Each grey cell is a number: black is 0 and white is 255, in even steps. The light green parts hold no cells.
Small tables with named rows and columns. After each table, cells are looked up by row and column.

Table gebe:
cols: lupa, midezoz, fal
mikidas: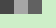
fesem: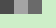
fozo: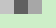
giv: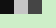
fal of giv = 69
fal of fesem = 106
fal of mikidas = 97
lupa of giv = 15
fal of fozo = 167
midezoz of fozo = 96
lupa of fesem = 75
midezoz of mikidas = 166
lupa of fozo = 196
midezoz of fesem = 164
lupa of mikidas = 70
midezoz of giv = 197
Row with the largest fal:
fozo

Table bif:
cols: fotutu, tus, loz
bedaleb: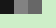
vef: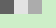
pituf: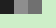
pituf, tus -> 142
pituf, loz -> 112
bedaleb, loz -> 103
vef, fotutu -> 97
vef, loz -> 172
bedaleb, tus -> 130
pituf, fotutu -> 31
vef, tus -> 227
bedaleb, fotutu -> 22
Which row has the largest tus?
vef

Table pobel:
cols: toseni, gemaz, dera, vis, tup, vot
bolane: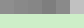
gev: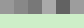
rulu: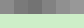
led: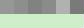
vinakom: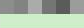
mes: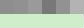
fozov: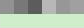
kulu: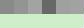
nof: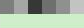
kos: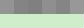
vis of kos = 143
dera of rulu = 115
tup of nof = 144
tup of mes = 146
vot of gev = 157
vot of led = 122
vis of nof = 111
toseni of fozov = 146
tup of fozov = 151
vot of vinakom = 156

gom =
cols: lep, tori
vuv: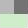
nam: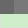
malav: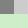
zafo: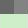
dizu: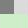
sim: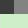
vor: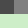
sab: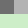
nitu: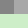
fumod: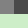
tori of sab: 179
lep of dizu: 127
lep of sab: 110
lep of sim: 60
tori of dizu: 219
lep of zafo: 103
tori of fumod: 74
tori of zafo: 131
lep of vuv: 185
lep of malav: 129
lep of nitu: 132
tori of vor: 128
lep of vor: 74
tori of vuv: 115
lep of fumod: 129
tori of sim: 131
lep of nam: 104
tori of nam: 121
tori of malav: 204
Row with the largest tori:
dizu

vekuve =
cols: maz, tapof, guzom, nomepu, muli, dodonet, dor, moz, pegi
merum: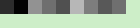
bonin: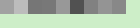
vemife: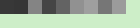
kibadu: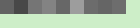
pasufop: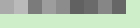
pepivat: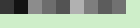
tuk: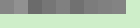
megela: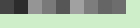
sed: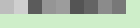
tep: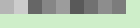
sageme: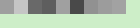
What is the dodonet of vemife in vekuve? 145
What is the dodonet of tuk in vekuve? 113
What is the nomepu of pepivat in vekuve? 109
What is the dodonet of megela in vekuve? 161
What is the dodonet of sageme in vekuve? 73
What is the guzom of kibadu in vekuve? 117
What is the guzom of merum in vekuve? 146
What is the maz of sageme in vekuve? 158
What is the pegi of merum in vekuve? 111
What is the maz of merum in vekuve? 44
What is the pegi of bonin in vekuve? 136
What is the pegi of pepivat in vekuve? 113

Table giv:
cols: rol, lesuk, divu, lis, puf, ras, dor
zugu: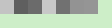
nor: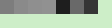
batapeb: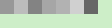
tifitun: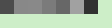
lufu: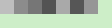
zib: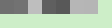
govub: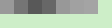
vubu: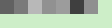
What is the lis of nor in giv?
145
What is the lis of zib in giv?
95
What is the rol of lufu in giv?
190
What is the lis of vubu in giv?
145
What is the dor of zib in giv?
181
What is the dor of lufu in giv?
150
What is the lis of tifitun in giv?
123
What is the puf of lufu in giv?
169
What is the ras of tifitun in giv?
161
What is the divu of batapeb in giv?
131
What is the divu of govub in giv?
88
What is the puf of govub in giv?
152
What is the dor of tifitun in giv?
49
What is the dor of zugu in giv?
149
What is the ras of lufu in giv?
86
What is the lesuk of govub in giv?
117
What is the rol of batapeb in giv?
152
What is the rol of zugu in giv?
195
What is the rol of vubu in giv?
97
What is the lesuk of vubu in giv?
122

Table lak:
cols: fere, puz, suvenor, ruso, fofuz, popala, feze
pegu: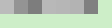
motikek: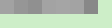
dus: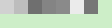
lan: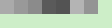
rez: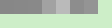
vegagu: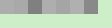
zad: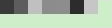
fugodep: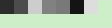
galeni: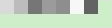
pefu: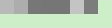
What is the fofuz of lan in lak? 83
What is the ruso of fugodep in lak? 129
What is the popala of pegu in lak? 179
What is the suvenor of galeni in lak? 118
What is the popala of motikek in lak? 163
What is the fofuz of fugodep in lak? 121
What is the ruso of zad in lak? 140
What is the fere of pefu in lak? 185
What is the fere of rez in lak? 135
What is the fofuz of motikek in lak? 165
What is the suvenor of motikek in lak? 144
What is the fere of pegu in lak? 187
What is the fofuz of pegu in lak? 182
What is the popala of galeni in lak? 247
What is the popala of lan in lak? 180
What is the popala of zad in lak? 44
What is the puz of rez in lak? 136
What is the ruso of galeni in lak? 155

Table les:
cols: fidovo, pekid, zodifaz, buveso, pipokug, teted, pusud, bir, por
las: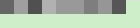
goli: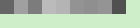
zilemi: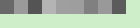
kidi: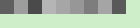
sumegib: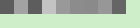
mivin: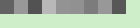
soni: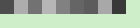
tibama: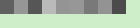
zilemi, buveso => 180
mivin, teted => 145
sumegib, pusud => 138
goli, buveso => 187
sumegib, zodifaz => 93
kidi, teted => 151
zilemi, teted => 158
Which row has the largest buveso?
sumegib

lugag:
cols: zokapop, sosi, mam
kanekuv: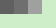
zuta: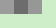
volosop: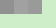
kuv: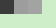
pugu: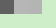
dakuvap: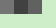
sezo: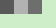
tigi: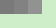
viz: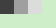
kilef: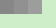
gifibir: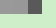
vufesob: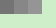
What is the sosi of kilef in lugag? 145
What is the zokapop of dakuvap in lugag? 116
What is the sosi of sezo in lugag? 178
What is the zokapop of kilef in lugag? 135
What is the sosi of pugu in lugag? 182
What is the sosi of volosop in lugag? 161
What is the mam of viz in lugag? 220

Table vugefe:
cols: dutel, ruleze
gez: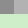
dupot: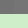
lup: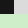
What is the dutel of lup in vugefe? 22
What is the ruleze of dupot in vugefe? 117
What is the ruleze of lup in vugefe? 219
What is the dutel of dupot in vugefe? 114
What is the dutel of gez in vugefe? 141
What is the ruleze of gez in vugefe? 178

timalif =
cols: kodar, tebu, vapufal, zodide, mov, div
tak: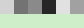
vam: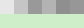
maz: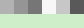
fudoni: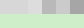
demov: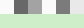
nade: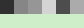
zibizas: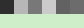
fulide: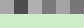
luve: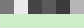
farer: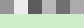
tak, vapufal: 138
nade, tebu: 134
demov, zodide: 250
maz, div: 89
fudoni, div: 166
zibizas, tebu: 183
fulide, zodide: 122
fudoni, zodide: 185
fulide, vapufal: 176
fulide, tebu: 77
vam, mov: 143
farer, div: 171
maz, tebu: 149
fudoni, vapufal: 221
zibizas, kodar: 46
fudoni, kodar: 215
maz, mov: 199

